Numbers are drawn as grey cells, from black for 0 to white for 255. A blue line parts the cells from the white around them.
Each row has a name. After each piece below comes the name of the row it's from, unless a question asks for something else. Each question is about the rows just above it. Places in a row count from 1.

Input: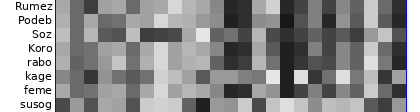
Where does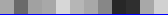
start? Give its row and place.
Rumez, 5
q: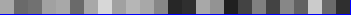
feme
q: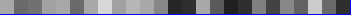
Koro

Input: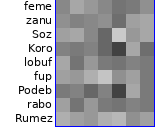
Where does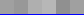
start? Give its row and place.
Rumez, 2
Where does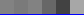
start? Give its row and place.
Koro, 1
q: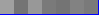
rabo
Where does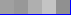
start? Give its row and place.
fup, 1
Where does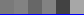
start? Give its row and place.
Podeb, 1
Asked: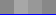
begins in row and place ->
feme, 1
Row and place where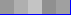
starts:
fup, 2

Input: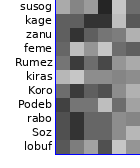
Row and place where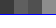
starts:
Koro, 2
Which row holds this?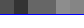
rabo
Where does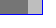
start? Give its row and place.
Podeb, 2
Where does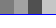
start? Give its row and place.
lobuf, 2
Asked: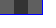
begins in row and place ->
zanu, 1
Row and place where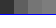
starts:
zanu, 2
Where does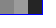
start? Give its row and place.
susog, 2

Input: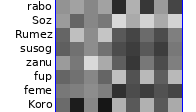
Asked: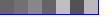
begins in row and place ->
fup, 1
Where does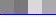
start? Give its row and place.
Soz, 3
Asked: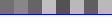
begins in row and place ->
fup, 2
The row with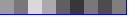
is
zanu

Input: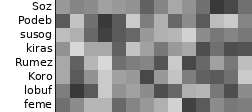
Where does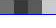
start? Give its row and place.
Podeb, 3
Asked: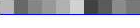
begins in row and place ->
feme, 4
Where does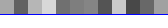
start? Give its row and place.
Rumez, 1

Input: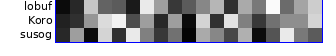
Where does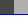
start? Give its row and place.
susog, 13
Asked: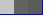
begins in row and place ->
lobuf, 3
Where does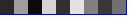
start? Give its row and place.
Koro, 8

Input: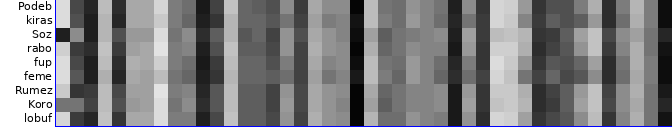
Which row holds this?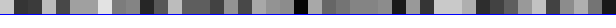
Rumez
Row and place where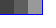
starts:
Rumez, 36
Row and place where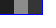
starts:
Podeb, 29
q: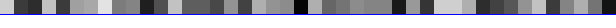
rabo
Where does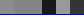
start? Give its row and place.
rabo, 26

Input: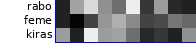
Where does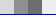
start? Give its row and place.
rabo, 3
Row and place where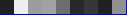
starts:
kiras, 2
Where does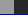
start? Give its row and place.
rabo, 8

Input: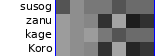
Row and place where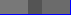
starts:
susog, 3
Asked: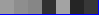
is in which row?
Koro

